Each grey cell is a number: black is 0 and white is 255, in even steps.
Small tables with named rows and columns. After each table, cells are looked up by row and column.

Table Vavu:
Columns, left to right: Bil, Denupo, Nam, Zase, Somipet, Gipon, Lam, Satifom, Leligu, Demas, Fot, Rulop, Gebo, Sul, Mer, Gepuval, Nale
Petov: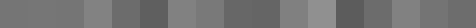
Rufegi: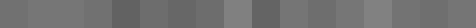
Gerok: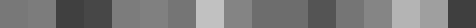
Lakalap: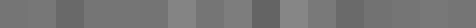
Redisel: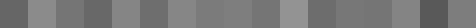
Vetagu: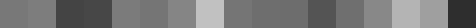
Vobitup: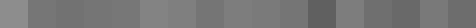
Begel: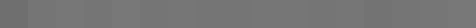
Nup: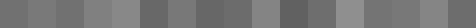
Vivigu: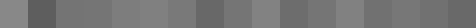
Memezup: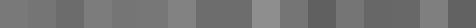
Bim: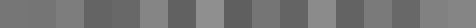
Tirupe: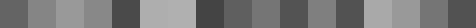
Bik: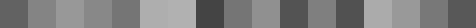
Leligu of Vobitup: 125
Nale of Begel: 120
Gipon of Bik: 174
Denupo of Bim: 117
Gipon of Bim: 133
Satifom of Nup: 103
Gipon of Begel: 117
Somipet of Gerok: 124
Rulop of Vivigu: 117
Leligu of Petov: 103
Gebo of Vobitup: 125
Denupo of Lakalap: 119
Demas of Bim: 117
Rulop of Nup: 110
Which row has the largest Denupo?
Redisel

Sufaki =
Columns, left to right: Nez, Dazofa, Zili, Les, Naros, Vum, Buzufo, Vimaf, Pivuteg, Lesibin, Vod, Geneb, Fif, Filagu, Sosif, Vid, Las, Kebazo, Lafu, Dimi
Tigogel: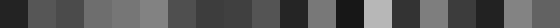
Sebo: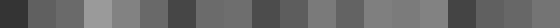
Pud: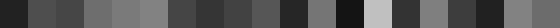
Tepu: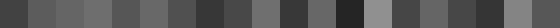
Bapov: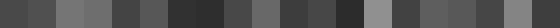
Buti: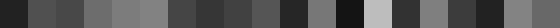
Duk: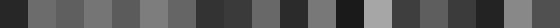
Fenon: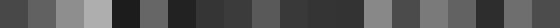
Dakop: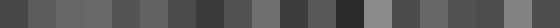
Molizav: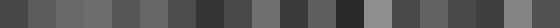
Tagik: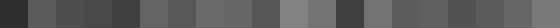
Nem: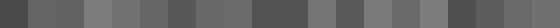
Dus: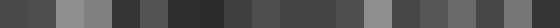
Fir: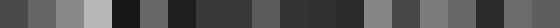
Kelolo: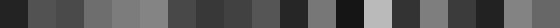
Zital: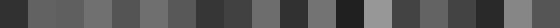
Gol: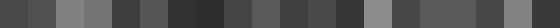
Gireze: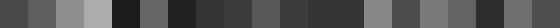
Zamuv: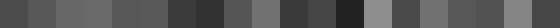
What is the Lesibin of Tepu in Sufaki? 111
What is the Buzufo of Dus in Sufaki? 45
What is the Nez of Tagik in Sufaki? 46
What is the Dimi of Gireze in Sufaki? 78
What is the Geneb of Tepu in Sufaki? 103
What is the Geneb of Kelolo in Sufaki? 119
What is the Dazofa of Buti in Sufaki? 80
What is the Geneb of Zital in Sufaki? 115
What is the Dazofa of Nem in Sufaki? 100
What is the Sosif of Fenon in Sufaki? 75
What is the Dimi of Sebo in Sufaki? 116
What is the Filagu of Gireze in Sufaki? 136
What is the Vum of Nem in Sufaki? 102
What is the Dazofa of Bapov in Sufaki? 80
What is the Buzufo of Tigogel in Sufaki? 79

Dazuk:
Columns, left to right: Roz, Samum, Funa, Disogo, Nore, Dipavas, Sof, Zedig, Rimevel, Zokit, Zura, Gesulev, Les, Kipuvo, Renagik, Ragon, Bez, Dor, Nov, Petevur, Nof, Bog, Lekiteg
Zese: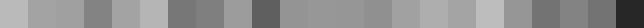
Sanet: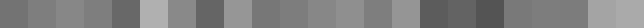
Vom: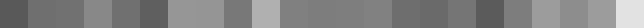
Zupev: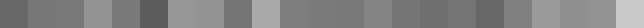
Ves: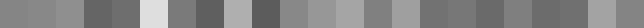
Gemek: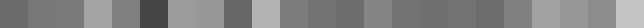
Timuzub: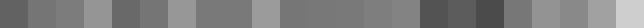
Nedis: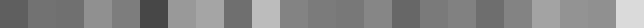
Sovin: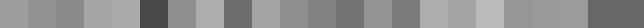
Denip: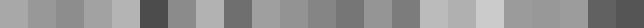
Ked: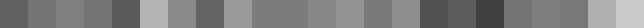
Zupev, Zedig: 147
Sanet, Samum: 126
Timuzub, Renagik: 131
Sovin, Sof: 143
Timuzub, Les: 121
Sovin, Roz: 157
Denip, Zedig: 178
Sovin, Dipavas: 73
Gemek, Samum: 120
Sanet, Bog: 164
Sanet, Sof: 137
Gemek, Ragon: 111
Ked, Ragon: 81
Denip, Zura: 147
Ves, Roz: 133
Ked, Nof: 120
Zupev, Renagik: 117
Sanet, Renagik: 149
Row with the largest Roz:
Zese

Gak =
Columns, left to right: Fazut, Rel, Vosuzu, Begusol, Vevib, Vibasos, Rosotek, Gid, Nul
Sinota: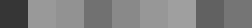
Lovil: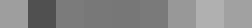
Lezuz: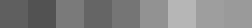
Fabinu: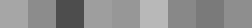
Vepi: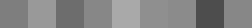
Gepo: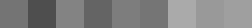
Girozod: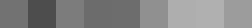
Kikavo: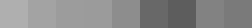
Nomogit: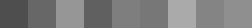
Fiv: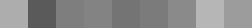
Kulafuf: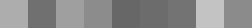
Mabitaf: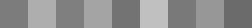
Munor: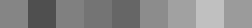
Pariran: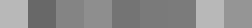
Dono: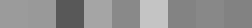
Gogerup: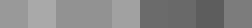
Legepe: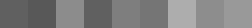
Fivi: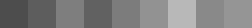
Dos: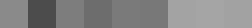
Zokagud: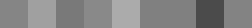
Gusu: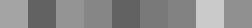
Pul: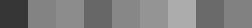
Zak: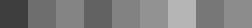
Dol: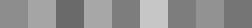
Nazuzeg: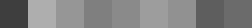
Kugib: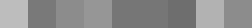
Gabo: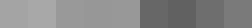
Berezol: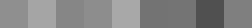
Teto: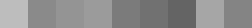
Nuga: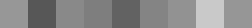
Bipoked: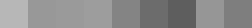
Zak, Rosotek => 181
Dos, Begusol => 109
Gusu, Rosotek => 130
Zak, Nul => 140
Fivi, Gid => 137
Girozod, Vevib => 109
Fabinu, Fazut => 166
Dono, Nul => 130
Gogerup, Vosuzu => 146
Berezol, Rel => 165
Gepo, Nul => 159
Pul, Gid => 106
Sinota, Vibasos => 151
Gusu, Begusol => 134
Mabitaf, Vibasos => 192
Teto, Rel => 138
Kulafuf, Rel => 112

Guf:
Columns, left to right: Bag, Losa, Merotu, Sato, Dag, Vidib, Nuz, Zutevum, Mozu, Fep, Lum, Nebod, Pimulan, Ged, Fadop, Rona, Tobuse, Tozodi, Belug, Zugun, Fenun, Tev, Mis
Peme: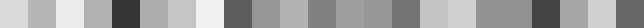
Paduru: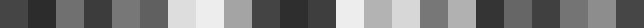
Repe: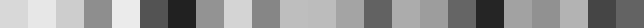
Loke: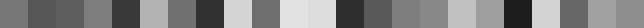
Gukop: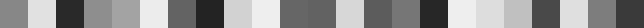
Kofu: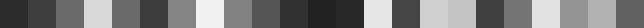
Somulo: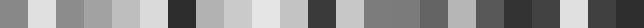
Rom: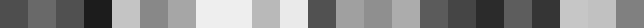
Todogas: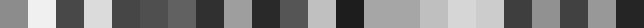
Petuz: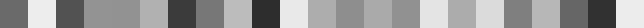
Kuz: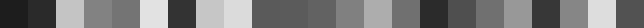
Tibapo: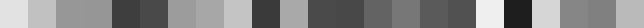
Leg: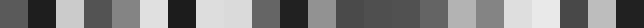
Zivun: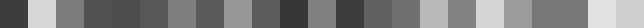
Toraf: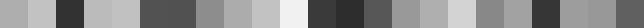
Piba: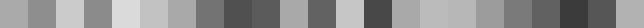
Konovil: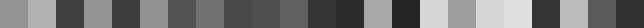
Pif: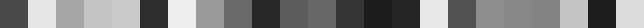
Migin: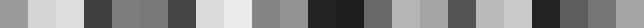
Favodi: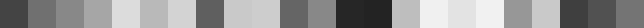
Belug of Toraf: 162
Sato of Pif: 196
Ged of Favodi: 35
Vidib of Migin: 121
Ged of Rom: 143
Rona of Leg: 100
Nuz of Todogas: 97
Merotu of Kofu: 106
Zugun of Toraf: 54

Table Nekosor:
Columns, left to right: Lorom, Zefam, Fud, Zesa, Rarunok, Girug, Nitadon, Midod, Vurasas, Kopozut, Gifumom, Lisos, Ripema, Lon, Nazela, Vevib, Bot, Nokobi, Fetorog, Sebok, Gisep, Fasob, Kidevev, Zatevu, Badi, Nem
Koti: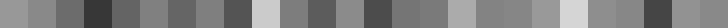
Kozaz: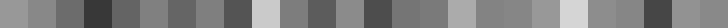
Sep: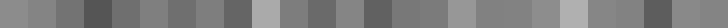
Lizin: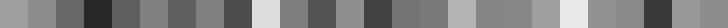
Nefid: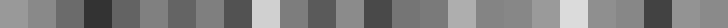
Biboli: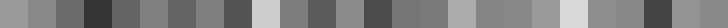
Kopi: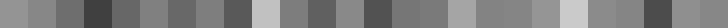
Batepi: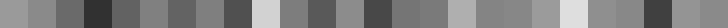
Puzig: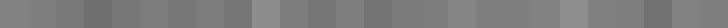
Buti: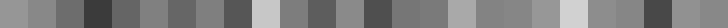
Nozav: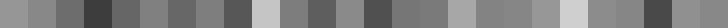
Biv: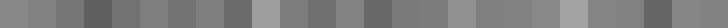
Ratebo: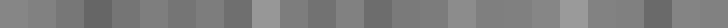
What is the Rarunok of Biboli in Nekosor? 100
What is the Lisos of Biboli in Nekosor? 91
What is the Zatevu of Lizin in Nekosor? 57
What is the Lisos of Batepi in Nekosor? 89
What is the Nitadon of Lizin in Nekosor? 96
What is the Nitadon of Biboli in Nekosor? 100
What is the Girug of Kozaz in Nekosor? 128
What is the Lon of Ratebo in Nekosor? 109
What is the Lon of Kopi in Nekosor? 82
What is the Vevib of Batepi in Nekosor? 122
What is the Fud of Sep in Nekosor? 115
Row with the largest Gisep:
Lizin

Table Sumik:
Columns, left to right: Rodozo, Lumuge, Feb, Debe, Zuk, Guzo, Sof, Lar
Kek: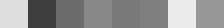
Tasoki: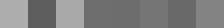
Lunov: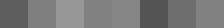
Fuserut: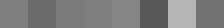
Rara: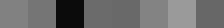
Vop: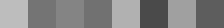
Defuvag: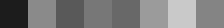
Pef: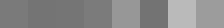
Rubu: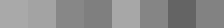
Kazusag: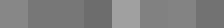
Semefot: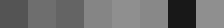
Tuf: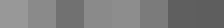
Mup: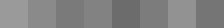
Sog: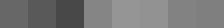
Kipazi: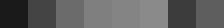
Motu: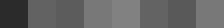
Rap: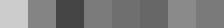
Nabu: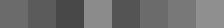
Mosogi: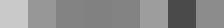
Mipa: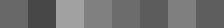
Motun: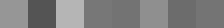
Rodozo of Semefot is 84
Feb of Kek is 108
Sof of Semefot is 24
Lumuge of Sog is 89
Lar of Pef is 156
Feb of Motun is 181
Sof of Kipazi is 60
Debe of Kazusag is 109
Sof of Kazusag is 131
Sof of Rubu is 100
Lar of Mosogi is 140
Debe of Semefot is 133
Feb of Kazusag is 119
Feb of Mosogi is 131
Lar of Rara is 103
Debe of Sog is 133
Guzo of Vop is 74
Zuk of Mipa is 108
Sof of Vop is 160
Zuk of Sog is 149

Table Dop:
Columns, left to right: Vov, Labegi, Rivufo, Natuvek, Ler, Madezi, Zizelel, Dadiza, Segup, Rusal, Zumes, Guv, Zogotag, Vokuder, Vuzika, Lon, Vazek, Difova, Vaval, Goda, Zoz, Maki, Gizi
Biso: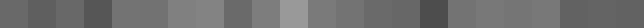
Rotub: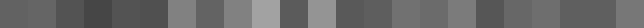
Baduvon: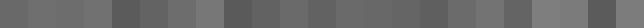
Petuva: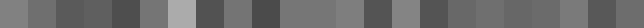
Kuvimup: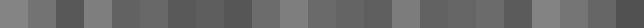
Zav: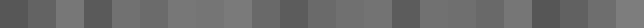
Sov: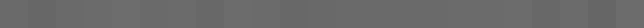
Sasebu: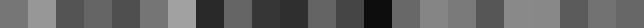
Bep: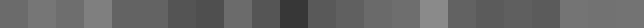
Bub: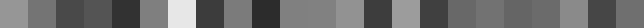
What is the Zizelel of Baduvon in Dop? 109
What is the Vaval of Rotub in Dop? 103
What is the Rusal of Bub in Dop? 44
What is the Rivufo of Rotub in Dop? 83
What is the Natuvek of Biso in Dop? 86
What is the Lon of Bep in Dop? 138
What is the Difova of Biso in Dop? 120
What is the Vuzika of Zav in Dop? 92
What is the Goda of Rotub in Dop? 110

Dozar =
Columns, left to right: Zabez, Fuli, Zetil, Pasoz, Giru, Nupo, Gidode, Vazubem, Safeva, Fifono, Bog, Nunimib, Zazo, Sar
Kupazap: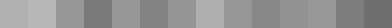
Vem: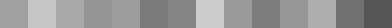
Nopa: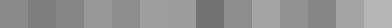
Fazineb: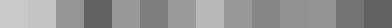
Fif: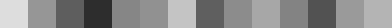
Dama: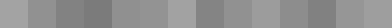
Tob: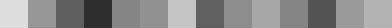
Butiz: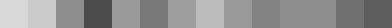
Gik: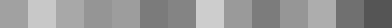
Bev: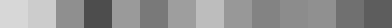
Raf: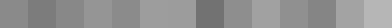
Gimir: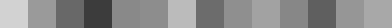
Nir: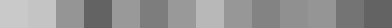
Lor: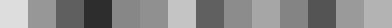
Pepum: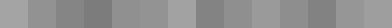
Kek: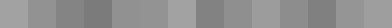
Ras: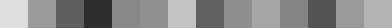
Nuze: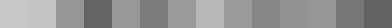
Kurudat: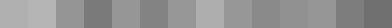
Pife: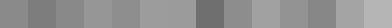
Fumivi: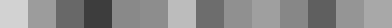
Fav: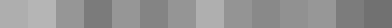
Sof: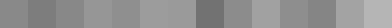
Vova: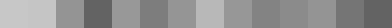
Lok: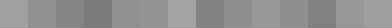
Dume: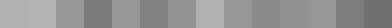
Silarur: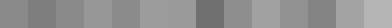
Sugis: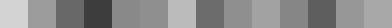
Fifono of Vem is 124
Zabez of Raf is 138
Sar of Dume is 112
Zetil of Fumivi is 104
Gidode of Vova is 149
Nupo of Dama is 147
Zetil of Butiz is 142

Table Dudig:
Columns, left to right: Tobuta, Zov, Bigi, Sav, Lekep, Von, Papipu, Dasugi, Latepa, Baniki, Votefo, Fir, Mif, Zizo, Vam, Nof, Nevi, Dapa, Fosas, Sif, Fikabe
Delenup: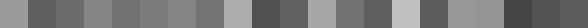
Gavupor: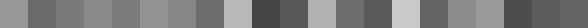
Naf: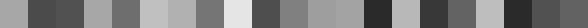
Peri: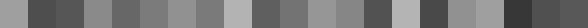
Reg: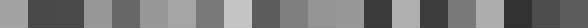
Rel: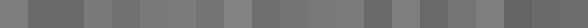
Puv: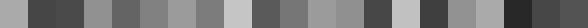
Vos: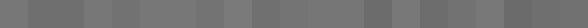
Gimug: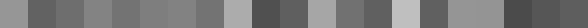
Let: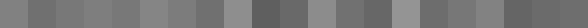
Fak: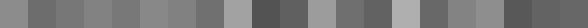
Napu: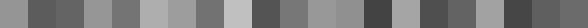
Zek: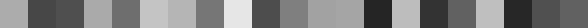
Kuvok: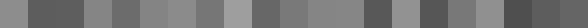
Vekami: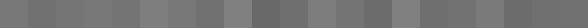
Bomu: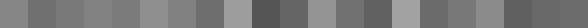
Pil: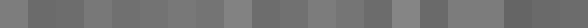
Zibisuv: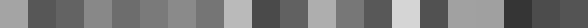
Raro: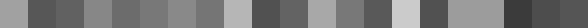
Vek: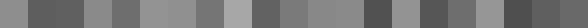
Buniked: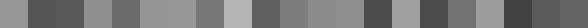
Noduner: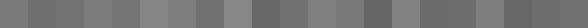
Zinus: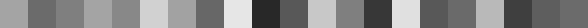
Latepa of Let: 142
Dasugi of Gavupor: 110
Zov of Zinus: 107
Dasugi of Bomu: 110
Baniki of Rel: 110
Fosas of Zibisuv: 53
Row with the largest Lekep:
Zinus

